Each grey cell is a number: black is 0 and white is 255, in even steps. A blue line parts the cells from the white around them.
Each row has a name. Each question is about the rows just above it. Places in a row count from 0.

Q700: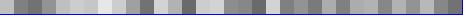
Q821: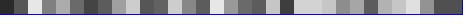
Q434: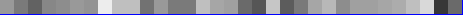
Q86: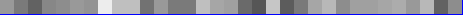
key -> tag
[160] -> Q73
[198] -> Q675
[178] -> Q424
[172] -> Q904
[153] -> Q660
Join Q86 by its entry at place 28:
Q904
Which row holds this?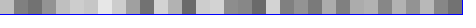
Q700

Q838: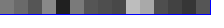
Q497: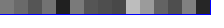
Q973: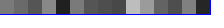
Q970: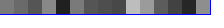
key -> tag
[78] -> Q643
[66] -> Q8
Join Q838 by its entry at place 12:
Q8
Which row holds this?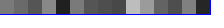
Q973
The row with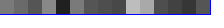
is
Q838

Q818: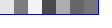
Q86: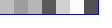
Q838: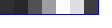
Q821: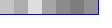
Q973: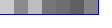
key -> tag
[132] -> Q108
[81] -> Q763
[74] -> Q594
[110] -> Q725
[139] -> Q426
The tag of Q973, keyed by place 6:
Q108
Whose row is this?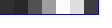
Q838
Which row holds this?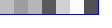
Q86

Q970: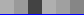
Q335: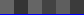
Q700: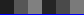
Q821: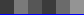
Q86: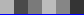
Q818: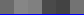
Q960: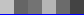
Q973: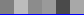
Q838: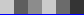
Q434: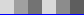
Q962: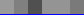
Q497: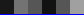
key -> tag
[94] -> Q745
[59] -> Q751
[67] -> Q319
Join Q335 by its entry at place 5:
Q751
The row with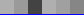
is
Q970
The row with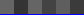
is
Q335
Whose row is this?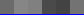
Q818
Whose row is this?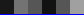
Q497

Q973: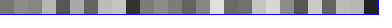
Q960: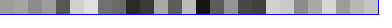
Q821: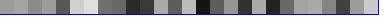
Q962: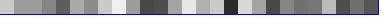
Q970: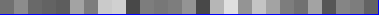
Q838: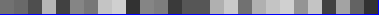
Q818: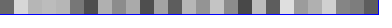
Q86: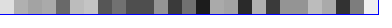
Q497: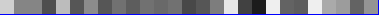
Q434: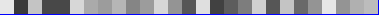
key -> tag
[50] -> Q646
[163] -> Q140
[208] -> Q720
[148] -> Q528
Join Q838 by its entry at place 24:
Q140
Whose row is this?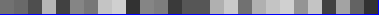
Q838
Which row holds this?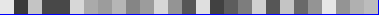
Q434
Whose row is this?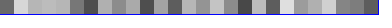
Q818
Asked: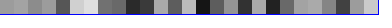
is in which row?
Q821
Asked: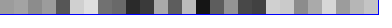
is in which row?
Q960

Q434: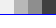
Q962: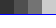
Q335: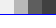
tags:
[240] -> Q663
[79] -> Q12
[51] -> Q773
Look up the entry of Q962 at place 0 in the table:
Q773
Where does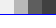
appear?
Q335

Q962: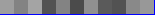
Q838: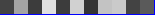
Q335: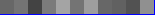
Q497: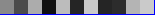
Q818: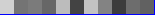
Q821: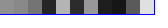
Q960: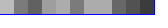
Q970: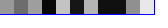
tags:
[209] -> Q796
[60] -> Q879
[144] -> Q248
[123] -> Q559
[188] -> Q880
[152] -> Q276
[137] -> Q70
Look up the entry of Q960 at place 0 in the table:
Q880
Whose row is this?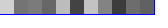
Q818
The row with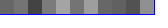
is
Q335
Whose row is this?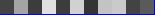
Q838

